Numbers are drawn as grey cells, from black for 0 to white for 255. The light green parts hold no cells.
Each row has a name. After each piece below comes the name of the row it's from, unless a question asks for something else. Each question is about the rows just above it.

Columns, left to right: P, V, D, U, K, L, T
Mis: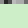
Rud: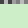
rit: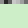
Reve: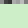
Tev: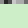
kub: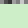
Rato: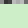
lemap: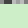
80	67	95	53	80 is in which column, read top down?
D
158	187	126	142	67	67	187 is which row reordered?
lemap
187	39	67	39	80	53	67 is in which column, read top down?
V
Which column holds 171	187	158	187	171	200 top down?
L

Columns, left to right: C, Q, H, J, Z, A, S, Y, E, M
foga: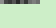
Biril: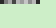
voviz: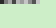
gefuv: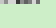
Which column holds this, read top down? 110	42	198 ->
M
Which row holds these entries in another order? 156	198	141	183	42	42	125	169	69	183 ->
Biril

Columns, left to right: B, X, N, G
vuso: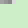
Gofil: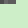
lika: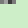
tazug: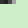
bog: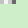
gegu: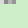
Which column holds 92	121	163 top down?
G
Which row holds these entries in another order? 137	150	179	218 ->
gegu
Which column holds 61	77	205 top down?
N
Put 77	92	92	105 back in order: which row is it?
Gofil
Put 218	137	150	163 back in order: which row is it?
vuso
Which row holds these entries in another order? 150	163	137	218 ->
vuso

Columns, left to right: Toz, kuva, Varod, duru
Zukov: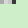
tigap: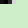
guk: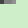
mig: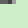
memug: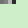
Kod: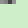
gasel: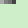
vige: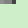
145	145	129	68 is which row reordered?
Kod
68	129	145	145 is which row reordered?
Kod
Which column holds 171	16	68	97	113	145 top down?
Toz

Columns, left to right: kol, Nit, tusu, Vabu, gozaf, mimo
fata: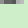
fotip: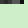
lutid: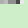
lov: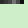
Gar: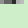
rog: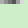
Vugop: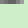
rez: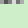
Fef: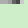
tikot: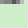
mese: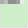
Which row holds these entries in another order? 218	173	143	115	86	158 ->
rog
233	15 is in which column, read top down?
mimo
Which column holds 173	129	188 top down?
Nit

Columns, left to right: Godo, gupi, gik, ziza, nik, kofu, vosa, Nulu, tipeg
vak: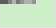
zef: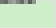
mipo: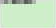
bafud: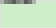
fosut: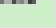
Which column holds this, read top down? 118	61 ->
Nulu
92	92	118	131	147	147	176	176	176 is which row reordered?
vak
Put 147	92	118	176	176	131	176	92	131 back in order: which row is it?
mipo
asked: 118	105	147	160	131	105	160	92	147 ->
zef
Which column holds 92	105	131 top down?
gupi

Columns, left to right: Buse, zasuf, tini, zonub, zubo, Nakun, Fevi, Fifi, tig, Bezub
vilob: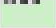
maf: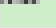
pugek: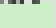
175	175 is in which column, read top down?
zubo
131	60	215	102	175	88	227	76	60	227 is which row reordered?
vilob
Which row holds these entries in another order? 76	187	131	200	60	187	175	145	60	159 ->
maf
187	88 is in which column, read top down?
Bezub
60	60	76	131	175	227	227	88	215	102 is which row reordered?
vilob
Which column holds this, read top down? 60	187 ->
Bezub

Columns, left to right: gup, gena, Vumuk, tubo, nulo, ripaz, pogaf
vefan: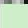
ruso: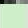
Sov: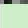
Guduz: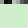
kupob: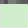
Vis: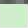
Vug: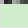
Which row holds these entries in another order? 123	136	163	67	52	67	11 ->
ruso
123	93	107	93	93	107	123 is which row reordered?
Vis
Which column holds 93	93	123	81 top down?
ripaz
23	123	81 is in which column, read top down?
pogaf

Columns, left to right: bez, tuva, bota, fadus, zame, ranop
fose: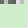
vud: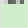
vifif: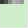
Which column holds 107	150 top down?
ranop
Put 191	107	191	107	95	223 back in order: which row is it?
fose
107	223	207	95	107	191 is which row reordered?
vud
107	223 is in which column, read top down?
bez

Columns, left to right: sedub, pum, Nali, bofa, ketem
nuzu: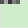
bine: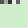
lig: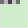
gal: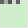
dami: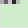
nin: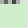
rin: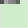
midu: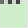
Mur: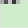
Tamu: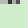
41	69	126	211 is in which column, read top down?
bofa
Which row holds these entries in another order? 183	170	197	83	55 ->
Mur

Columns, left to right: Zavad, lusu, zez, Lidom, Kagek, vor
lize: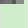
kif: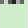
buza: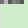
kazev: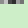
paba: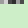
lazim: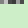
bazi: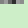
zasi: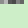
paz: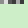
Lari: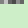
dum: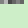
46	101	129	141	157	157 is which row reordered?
bazi
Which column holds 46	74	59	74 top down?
Lidom
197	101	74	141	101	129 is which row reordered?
Lari
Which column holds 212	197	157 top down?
lusu
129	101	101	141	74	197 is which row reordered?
Lari

